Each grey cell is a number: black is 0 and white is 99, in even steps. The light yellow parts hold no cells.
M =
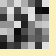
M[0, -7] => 78
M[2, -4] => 17
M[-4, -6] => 57
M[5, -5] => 9
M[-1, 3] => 56
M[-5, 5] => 46
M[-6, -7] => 48
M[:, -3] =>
[40, 87, 88, 49, 48, 40, 76]
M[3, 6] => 78
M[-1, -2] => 20
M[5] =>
[19, 64, 9, 16, 40, 34, 46]
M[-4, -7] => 57
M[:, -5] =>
[85, 29, 20, 87, 4, 9, 20]

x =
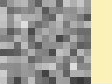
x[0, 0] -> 44
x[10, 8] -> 63
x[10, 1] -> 56
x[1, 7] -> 53
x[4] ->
[59, 36, 48, 64, 29, 57, 67, 60, 65, 55, 50, 42, 42]
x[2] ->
[77, 57, 77, 67, 68, 64, 45, 39, 74, 60, 58, 49, 34]
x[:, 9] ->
[77, 57, 60, 48, 55, 42, 66, 69, 48, 43, 39, 61]
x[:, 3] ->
[71, 55, 67, 86, 64, 62, 73, 53, 68, 60, 59, 53]
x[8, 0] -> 76
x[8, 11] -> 45
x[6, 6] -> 55
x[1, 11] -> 65
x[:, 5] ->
[38, 62, 64, 43, 57, 65, 35, 52, 48, 69, 46, 47]
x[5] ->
[51, 49, 70, 62, 42, 65, 53, 63, 28, 42, 68, 50, 45]
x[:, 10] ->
[68, 56, 58, 67, 50, 68, 54, 37, 61, 86, 68, 27]
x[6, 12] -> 40
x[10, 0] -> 80
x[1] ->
[74, 43, 49, 55, 51, 62, 35, 53, 50, 57, 56, 65, 58]
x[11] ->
[75, 49, 28, 53, 73, 47, 41, 30, 62, 61, 27, 22, 29]
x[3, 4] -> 55
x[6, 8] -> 56
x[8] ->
[76, 66, 64, 68, 40, 48, 56, 55, 64, 48, 61, 45, 68]
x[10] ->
[80, 56, 53, 59, 58, 46, 26, 58, 63, 39, 68, 68, 63]
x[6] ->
[72, 67, 42, 73, 47, 35, 55, 55, 56, 66, 54, 37, 40]
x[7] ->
[33, 35, 38, 53, 68, 52, 50, 30, 75, 69, 37, 71, 58]

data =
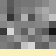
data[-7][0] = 49
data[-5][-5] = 69
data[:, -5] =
[46, 51, 69, 50, 37, 53, 75]
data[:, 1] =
[35, 33, 20, 57, 84, 50, 44]
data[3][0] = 52
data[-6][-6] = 46
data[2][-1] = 75
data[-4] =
[52, 57, 50, 50, 50, 52, 53, 33]
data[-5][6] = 63
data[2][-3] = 53
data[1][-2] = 66
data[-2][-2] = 56
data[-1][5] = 40

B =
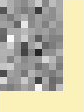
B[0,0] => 76
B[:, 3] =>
[54, 48, 68, 90, 72, 80, 30, 26, 53, 57, 47, 78, 64]
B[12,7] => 43
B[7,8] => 68
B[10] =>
[30, 63, 59, 47, 70, 60, 53, 48, 58]
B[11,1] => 58
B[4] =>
[41, 66, 66, 72, 65, 59, 62, 54, 59]
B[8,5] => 60
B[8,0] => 68
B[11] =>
[84, 58, 60, 78, 60, 26, 66, 41, 47]
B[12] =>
[53, 49, 55, 64, 57, 95, 59, 43, 73]
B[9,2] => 59
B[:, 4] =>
[64, 54, 52, 54, 65, 59, 62, 51, 59, 59, 70, 60, 57]
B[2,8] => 64
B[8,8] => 54
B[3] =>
[62, 60, 40, 90, 54, 61, 50, 65, 57]
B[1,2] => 56
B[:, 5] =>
[78, 23, 62, 61, 59, 36, 73, 14, 60, 44, 60, 26, 95]
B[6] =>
[67, 80, 57, 30, 62, 73, 40, 48, 56]
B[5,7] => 50
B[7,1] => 68
